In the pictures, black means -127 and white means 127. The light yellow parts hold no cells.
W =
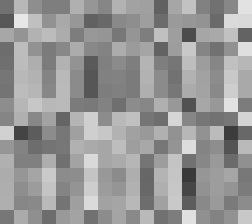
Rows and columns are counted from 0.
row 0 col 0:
-14
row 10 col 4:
-8
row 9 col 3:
12
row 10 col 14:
4
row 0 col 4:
-1
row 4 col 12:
-9
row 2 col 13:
-51
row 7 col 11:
48
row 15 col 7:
12
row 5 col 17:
41
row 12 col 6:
68
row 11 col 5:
35
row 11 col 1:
0
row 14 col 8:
37
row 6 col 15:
9
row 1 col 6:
-30
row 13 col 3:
68
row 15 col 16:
18
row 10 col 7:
38
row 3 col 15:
-14
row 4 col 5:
19
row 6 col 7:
-2
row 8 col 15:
-13
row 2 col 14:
38
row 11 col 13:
-14
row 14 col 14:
9
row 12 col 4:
12
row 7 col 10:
7
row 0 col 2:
14
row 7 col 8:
-16
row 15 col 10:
57
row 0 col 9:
34
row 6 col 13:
43
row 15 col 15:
3
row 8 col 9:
64
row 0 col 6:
22
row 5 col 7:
1
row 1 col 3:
18

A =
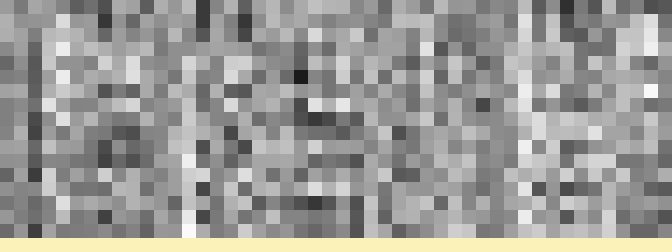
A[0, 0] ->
27
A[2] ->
[46, 34, -1, 56, 63, 51, 25, -25, 29, 4, 22, 0, 55, 5, -42, 39, 6, -57, 41, 27, 56, 10, 89, 27, 40, 73, -15, 36, 30, 2, 55, 11, -20, -11, -1, 22, 12, 85, -7, 73, -31, -38, 23, -12, 68, 67, 102, 8]
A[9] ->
[3, 47, -60, 28, -6, 37, -1, -6, -40, -49, 4, 6, 52, 66, 49, 31, -56, 37, 50, 3, 58, -6, -16, -17, -37, -4, 20, 69, -48, -10, 28, 39, 28, 63, 41, 12, 9, 49, 91, 58, 60, 55, 97, 36, 36, 6, 54, 28]
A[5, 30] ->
81
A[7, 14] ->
-18
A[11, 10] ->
-19
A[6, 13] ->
43
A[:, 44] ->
[-18, 17, 68, 82, 70, 44, 62, 63, 28, 36, 52, -9, 73, 27, 6, -18, 18]
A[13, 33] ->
5
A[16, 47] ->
6
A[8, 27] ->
16
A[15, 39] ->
30
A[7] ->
[0, 10, -15, 98, 34, 3, 4, 33, 61, 85, 4, 16, 26, 68, -18, 6, 89, 19, 37, 50, 14, -54, 97, 49, 102, 34, 42, 13, 28, -16, 35, 15, 49, 6, -57, 2, 57, 97, -8, 21, -12, -36, -4, 35, 63, 20, -16, -6]
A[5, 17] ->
41
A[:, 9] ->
[33, -24, 4, 42, 92, 95, -28, 85, -1, -49, -23, -47, 48, 50, 50, 13, 2]
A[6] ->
[34, 40, -32, 48, 74, 55, 27, -44, -4, -28, 41, -3, 58, 43, -24, 49, -31, -40, 39, 35, 59, 19, 29, -10, 5, 32, 3, 42, 8, -12, 65, 12, -2, 15, 39, 20, 8, 109, 41, 91, -7, 0, 51, 8, 62, 58, 121, 14]
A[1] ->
[48, 17, 19, 22, 91, 23, 27, -72, 18, -24, 34, 15, 31, 24, -69, 34, 0, -72, 13, 57, 32, 41, 22, 1, 14, 17, 4, -6, 61, 57, 64, 9, -15, -8, 20, 28, -10, 97, -7, 65, -47, 1, -7, 21, 17, 62, 92, -13]
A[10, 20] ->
64
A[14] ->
[-9, 3, -22, 1, 94, 28, 42, 30, 15, 50, 34, 21, -26, 65, 38, -12, 49, 67, -36, 5, -25, -47, -72, -42, 17, -47, 68, -11, 37, 51, 67, -23, 63, 6, 48, 6, 38, 44, 72, 8, 78, 62, 29, 53, 6, 20, 29, 17]
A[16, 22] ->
-24
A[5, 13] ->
70
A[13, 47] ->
-37
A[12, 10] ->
14
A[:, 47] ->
[-40, -13, 8, 48, 20, 5, 14, -6, 22, 28, -13, -24, 46, -37, 17, -44, 6]
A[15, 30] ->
24
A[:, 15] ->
[5, 34, 39, 36, 3, 6, 49, 6, 5, 31, 42, 15, 6, 12, -12, -6, -2]
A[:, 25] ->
[7, 17, 73, 33, 20, -10, 32, 34, -36, -4, 27, -45, 10, 22, -47, -40, -44]
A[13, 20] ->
18
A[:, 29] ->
[28, 57, 2, -1, -35, 16, -12, -16, 36, -10, -8, 26, -32, 22, 51, 50, -3]
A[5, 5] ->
16
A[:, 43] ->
[59, 21, -12, -13, 28, 40, 8, 35, 50, 36, 27, 84, 19, 54, 53, 84, 80]
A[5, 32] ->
61
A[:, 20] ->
[12, 32, 56, 11, 6, -21, 59, 14, -2, 58, 64, 40, 26, 18, -25, 4, 21]
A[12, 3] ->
80

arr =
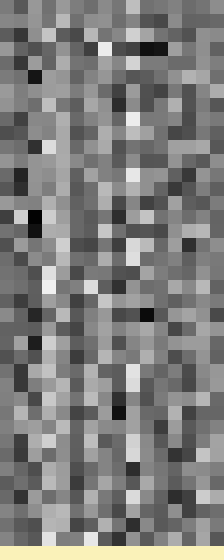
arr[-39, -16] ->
-4
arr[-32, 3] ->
63
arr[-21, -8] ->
-18
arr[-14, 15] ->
-29
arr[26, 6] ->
51
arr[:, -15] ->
[-39, 2, -72, -28, -72, -14, -1, 0, -62, -41, -18, -2, -91, -80, 4, 77, -25, 27, -53, -19, -16, -66, -28, -30, 33, -19, -71, -71, 10, 53, 22, -65, -69, -25, -16, -76, -16, -38, -24]
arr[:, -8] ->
[-9, -17, 7, -50, 6, -17, -62, -83, -26, 6, -45, -37, -8, 11, -54, -81, -15, -65, -18, -45, -78, 21, -55, 2, -47, 5, -35, -35, -79, -111, 5, -20, -24, -18, -1, -33, -55, -11, -77]
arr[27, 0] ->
2
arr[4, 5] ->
-12
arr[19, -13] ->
95
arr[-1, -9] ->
-36
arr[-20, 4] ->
28
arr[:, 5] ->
[-2, -15, -54, -27, -12, -28, -3, -34, -22, -45, -22, 9, -31, -39, -30, -23, -23, -50, -15, -54, 0, -63, -39, -58, -34, -67, -21, -37, -12, -59, -27, -32, -33, -48, -68, -40, -14, -58, 0]
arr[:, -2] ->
[-11, -27, 16, 15, 18, 38, 5, -4, 4, -7, 40, -38, 20, -1, -40, 2, 55, -12, 0, 17, 56, 9, 17, 39, 28, 20, 9, 2, 54, -25, -15, -2, 68, 11, 23, 76, -28, 33, 38]
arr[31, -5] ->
-40
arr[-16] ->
[-29, -30, -34, 25, -35, -58, 8, 34, 2, 22, 40, 5, -57, -20, 39, 20]
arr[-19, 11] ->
-14
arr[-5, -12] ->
29
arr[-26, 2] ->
18
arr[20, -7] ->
19
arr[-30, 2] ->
13
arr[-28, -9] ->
1
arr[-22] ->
[-47, 27, -10, 13, 79, -50, -57, -9, -65, 88, 58, -23, 30, -80, -12, 14]
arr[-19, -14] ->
-32
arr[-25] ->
[25, 4, 1, 48, 16, -30, -15, 46, -54, 6, -62, -45, 33, -33, -40, -3]
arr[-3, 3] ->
47
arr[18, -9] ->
45
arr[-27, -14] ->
20
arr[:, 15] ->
[13, -23, 10, -30, -1, -16, 44, -41, -6, -31, -40, 14, -8, -32, -3, -27, -26, 14, -6, -8, -29, -5, -54, 20, -24, -29, 23, 25, -22, -25, 2, 35, 34, -1, -23, 44, -17, -5, -40]
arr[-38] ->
[6, 2, 21, -10, 57, -15, 14, 17, -17, 4, -44, -55, 11, -28, -27, -23]
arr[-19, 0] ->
-8
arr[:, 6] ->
[-17, 14, 55, -64, -17, 3, 23, 39, 3, -27, 17, -15, 34, -17, -15, -37, -34, -57, -22, -5, 92, -25, 0, 8, -15, -23, 51, 42, 59, -36, 34, 62, 33, -21, -10, 49, 24, -32, 103]
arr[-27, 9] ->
103

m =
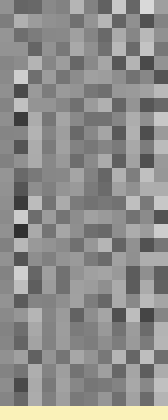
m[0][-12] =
18
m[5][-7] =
12
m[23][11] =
51
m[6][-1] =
57
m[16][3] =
-11
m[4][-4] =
-40
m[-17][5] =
37
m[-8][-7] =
33
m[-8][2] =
4
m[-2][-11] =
-53
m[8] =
[15, -68, 44, -9, 37, 9, -13, -13, 6, 45, 15, 71]
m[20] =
[9, 62, -33, 28, -15, 32, 28, 15, 43, -35, 43, -30]
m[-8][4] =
15
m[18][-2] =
46
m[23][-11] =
-17
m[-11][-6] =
-4
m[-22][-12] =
4
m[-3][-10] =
46
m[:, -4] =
[72, -27, 42, 56, -40, 14, 23, -26, 6, -38, -5, -32, 49, 33, -13, 16, 14, -27, 33, 25, 43, 42, -47, -12, -2, 53, -24, 3, -15]
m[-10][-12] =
3
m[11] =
[1, 17, 43, 8, 25, -18, 10, 43, -32, 34, -47, 25]
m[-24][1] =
78
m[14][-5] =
-7
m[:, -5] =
[-30, 54, -22, -15, 38, 29, -16, 48, -13, 37, 5, 43, -25, -20, -7, 26, -22, 53, -20, 36, 15, -24, 37, 25, 14, -7, 31, -5, 22]
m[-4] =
[17, 32, -30, 20, -10, 39, 20, -7, 53, -25, 62, -17]
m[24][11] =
53
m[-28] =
[-2, 48, 28, 17, 14, -15, 20, 54, -27, 16, -46, 3]
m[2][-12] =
21
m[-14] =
[11, 76, -18, 28, -11, 13, 33, 26, 16, -13, 11, -44]
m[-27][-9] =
8
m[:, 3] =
[9, 17, 8, 18, 6, 28, -3, 20, -9, 5, -4, 8, 7, 0, -12, 28, -11, 19, 0, 31, 28, 2, 6, 3, 2, 20, 3, -6, 0]

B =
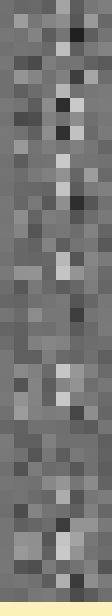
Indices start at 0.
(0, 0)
-14
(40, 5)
-13
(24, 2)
0
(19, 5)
20
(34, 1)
-12
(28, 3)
-30
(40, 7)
-43
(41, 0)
-12
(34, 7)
-28
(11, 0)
-13
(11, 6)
-11
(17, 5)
-12
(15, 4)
-6
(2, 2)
3
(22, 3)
-8
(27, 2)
4
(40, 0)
-8
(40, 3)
-4
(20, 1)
-39
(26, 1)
10
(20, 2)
-6
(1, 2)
-8
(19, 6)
1
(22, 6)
-11
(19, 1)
18
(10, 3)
-2
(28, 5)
-3
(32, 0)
-7
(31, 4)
-15
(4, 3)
-2
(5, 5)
-65
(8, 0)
-12
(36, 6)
0
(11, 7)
-14
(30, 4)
-16

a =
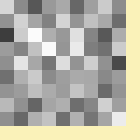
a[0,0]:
86
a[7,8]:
31
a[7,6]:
6
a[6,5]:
67
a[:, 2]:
[-40, 37, 123, 65, 39, 74, 62, -26, 47]
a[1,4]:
84
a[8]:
[15, -23, 47, 66, -16, 49, -10, 37, 108]
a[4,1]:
100
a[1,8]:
-18
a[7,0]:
57
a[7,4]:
47
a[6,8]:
19
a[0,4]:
41
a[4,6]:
78
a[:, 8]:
[12, -18, 44, 75, -53, 28, 19, 31, 108]
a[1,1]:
82
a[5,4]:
30
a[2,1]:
76
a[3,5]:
106
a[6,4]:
28
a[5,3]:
11
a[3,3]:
121
